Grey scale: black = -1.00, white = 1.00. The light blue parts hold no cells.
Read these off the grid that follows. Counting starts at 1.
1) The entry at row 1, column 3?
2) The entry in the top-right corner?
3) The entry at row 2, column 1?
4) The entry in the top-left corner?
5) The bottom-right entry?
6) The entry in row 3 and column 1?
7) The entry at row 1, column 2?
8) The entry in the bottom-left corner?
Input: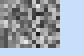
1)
0.20
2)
0.45
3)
0.20
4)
-0.04
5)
0.33
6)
0.07
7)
0.07
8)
-0.15

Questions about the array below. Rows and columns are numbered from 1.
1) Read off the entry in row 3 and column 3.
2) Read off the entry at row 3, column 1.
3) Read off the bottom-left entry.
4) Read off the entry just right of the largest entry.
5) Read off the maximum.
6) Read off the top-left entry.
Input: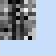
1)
-0.13
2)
0.10
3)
-0.38
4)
0.10
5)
0.93
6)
-0.13

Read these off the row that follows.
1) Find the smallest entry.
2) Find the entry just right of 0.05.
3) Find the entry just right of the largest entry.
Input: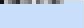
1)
-0.86
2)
-0.30
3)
-0.18
